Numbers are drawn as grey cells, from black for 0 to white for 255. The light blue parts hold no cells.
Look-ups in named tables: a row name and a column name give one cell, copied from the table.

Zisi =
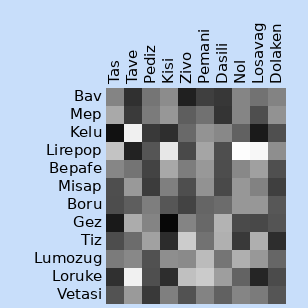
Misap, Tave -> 153
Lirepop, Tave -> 34
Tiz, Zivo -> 204
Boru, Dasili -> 108
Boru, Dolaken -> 87
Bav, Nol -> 133
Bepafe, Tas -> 134
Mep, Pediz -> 123
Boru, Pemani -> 101
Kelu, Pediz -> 57
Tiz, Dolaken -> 45
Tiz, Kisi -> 44
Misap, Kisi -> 127
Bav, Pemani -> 63
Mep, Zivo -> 94
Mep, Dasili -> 52
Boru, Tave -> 94
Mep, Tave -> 58
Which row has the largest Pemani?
Loruke

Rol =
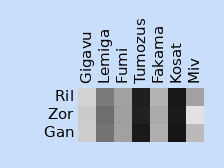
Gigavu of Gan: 205
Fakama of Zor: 171
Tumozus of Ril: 31
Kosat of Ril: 23
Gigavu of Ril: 211
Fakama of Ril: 180
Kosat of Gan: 22
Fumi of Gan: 161
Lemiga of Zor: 110
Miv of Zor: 226
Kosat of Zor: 26
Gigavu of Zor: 203
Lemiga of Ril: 122
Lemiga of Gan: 116
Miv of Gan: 186
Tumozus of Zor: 33
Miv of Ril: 162
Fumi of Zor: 159

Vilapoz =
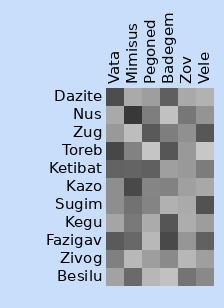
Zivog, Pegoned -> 158
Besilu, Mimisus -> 106
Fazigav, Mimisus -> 104
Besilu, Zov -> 116
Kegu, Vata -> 165
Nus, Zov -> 119
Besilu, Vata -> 162
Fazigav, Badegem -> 73
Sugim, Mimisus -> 114
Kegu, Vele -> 157
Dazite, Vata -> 77
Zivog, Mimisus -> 184
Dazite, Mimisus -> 170

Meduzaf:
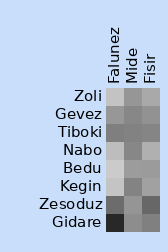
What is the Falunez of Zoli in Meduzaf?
195
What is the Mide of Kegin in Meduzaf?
131
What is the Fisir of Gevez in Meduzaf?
146
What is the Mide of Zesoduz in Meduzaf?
149
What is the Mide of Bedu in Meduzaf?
156
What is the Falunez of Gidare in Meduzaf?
40
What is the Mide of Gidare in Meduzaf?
141
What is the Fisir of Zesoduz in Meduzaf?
103
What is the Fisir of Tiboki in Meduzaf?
133
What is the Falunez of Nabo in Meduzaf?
189
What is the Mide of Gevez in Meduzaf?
135
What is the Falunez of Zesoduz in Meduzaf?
108
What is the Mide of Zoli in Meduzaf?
150
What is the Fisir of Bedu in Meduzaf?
155

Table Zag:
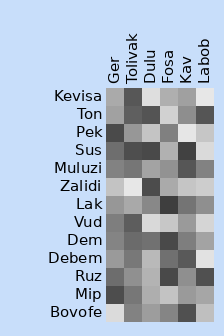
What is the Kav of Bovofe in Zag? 80
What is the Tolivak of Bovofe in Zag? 130
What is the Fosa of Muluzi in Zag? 146
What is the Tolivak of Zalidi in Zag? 231
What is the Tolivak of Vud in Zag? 93
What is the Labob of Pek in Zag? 198
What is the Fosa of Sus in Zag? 177
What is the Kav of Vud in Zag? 154
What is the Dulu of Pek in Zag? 196
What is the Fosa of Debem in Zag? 112
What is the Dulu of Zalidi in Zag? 76
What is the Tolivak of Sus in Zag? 78
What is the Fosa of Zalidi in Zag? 170
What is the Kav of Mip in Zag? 154
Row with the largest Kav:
Pek

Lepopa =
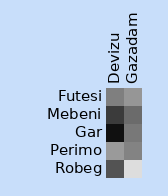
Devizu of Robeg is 83
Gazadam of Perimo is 131
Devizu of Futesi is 127
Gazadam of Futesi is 150
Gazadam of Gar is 120
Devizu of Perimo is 154
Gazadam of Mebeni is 107
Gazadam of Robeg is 221

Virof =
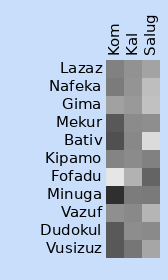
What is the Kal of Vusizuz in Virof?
118
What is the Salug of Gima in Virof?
193
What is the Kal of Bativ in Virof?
136
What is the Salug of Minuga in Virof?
122
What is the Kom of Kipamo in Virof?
132
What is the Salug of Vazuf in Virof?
181
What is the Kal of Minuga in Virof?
124
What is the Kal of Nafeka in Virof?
148
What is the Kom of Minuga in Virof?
47
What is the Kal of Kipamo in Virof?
139
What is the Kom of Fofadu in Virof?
230
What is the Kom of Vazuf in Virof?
143
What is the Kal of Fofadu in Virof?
178
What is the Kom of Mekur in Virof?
88
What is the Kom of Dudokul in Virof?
89
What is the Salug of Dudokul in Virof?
138
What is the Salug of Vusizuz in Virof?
166

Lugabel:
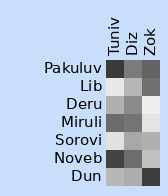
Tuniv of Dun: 183
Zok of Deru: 239
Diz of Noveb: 110
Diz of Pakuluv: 123
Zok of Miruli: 228
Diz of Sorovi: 168
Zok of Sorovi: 176
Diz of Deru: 139
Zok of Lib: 112
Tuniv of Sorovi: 225
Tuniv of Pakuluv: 58
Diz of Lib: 181
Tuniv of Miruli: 107

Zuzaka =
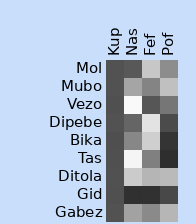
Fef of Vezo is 86
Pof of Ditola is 186
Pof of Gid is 72
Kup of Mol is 82
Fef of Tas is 128
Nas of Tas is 245
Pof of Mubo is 192
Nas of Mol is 88
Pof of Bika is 52
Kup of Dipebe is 82
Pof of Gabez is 182
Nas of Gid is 48
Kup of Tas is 80
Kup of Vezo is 80
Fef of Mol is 199
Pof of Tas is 46
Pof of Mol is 141
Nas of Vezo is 249
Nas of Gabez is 162
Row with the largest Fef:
Dipebe

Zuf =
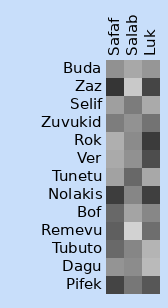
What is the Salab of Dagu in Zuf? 140
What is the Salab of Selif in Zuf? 124
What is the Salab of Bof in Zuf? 164
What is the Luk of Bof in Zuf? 135
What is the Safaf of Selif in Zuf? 159
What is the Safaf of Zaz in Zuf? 53
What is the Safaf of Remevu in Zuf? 95
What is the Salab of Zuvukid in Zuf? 146
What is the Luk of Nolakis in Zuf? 63
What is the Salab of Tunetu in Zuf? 104
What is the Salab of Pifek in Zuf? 119

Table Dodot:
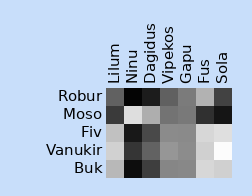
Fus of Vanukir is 208
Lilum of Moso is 58
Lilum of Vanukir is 209
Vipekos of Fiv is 139
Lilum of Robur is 97
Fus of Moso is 48
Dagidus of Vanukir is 98
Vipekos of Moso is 115
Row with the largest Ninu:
Moso

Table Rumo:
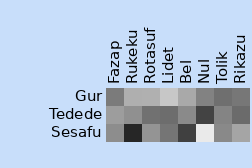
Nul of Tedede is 67
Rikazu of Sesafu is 165
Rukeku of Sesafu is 38
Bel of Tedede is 138
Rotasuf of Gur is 176
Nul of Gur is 130
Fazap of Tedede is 157
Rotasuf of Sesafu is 148
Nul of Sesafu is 234
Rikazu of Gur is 119
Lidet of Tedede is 109
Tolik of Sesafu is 137
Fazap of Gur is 123
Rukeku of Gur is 175
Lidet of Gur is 199
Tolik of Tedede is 132
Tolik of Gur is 111

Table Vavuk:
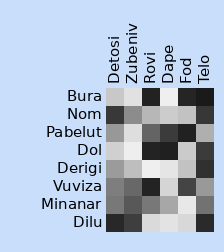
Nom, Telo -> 55
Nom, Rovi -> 183
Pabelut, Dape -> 59
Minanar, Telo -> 114
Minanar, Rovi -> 120
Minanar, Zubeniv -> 88
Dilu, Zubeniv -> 62
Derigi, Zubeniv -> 190
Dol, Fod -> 203
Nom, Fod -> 194
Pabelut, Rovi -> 100
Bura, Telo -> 26
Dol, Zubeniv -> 238
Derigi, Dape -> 229
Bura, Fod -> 37
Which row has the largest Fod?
Minanar

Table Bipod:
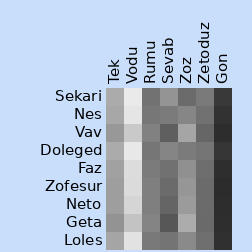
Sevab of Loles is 116
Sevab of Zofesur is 107
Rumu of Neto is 127
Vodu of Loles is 226
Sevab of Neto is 101
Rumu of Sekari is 114
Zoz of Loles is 138
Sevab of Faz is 113
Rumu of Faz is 123
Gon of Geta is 46
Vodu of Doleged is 232

